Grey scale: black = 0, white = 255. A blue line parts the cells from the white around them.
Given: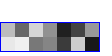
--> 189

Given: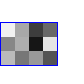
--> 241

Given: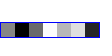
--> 134

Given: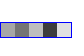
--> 166

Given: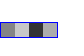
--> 133

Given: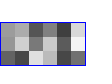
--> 156

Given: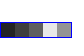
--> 36
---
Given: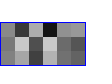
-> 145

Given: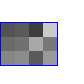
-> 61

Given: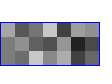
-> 158

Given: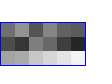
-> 98

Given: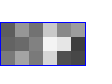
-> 137

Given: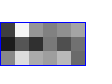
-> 144

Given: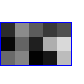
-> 57

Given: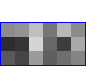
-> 184
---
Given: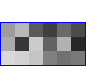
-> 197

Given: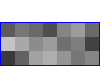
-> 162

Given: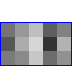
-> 199

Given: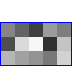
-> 147

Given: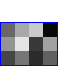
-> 43

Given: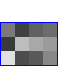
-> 89

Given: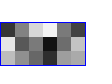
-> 103
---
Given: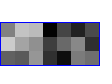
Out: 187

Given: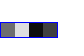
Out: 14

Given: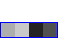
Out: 35

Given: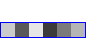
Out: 230

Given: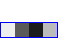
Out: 28

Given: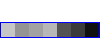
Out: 162

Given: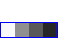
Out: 89
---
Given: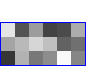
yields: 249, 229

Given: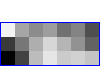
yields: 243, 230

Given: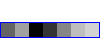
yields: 210, 190

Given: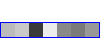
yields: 236, 201

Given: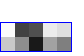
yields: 251, 236

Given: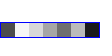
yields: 246, 216
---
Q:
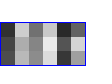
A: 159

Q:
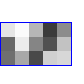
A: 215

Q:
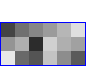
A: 90

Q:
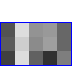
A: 126

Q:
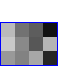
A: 37

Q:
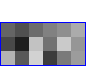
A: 156

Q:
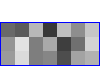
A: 177

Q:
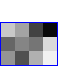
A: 241

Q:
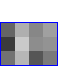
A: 122

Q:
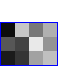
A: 192
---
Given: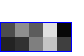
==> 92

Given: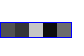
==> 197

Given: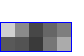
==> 71

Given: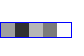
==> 182

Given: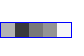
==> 121

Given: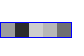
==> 205

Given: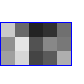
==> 35

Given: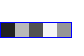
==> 82

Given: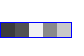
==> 241
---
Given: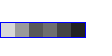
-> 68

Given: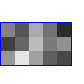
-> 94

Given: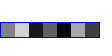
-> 168

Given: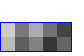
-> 54

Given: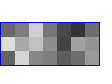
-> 111

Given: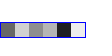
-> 32

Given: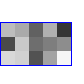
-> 163
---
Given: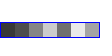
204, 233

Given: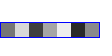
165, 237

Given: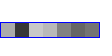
185, 200

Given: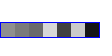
215, 215

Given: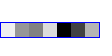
220, 240

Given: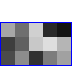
200, 222

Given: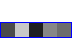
32, 200

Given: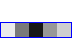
23, 235
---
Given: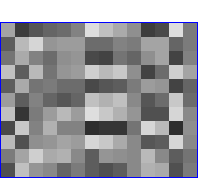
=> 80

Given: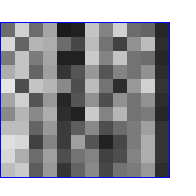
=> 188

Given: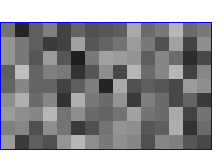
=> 155

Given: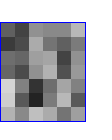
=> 178

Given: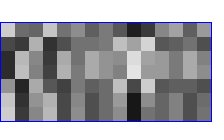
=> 205
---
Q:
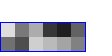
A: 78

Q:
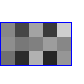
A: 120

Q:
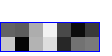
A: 5

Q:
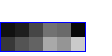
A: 84

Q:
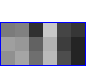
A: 152

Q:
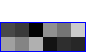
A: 132

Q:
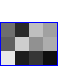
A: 206

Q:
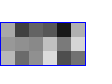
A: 144

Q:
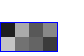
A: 114

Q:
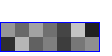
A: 182
